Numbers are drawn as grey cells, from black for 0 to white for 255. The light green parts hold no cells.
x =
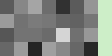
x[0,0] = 91
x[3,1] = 155
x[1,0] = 155
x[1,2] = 123
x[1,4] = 102
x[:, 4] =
[49, 102, 213, 136]
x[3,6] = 39
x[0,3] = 109

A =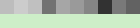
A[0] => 189
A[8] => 121
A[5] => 154

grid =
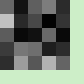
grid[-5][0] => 104
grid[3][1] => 119
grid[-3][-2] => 105
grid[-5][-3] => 95
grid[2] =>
[92, 9, 17, 105, 9]
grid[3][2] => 111
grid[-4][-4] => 41

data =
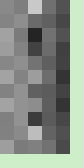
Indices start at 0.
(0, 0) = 137
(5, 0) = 163
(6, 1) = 146
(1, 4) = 71
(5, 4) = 52
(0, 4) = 82
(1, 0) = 132
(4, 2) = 115
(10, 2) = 128
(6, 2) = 96
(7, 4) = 52
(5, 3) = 109
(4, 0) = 135
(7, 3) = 94
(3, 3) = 108
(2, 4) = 82

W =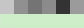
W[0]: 198
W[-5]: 144
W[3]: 139

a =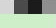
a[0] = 214
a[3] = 143

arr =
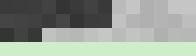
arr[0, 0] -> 59
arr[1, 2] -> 65
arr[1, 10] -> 176
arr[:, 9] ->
[197, 180, 195]
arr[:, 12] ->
[197, 177, 184]
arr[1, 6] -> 60
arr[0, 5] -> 58
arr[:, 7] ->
[57, 61, 198]
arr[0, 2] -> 61

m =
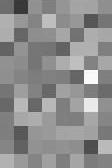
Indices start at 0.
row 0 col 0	109
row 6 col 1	158
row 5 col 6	249
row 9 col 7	120
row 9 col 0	126
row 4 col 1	140
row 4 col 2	117
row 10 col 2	146
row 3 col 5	175
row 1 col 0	176
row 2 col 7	167
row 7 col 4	126
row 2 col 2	142
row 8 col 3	154
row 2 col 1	102
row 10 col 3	142
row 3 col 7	127
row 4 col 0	145
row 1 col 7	117
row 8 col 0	127
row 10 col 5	142
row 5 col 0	143
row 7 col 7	144
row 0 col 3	127
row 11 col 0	178
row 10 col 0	133
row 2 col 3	143
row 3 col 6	176
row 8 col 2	173
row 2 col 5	114
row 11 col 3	160

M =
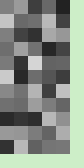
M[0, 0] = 128
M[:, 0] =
[128, 196, 127, 110, 122, 202, 136, 112, 42, 153, 50]
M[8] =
[42, 53, 45, 183, 144]
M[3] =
[110, 160, 114, 39, 68]
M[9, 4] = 173
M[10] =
[50, 184, 97, 117, 119]
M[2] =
[127, 66, 49, 168, 151]
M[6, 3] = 63
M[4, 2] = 213
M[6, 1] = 114
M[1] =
[196, 105, 111, 185, 66]
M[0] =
[128, 154, 62, 104, 34]
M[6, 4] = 192
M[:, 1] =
[154, 105, 66, 160, 52, 40, 114, 107, 53, 150, 184]

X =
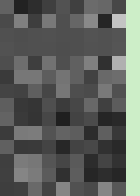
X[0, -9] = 98
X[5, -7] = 119
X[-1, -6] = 67
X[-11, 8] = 85
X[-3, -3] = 44
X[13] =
[62, 64, 105, 67, 133, 81, 74, 134, 87]
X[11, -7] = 119
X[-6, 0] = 99
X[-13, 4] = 79
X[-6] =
[99, 58, 52, 71, 31, 67, 75, 37, 41]
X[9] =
[59, 122, 124, 83, 99, 93, 44, 95, 56]
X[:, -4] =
[64, 102, 79, 79, 96, 96, 78, 71, 67, 93, 67, 90, 93, 81]
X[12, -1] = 38
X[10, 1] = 57
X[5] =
[58, 119, 119, 93, 116, 96, 66, 105, 109]
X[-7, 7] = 64
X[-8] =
[68, 66, 95, 70, 119, 78, 75, 121, 80]
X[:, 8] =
[71, 195, 84, 85, 176, 109, 80, 92, 41, 56, 41, 50, 38, 87]
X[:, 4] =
[82, 79, 79, 78, 79, 116, 119, 59, 31, 99, 39, 70, 48, 133]
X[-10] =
[78, 110, 62, 114, 79, 96, 128, 48, 176]
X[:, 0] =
[98, 74, 80, 82, 78, 58, 68, 94, 99, 59, 96, 63, 64, 62]
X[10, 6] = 72

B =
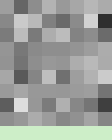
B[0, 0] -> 158
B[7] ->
[93, 221, 151, 123, 176, 135, 117, 63]
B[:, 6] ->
[183, 210, 141, 157, 185, 178, 158, 117, 164]
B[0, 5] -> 167
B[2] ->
[123, 188, 122, 173, 188, 131, 141, 107]
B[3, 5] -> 148
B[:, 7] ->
[171, 47, 107, 172, 171, 203, 116, 63, 133]
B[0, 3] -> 179
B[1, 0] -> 136
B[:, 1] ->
[102, 202, 188, 120, 116, 89, 166, 221, 151]
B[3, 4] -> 142
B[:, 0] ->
[158, 136, 123, 149, 147, 167, 154, 93, 142]
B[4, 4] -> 149
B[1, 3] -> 128
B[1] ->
[136, 202, 185, 128, 106, 139, 210, 47]
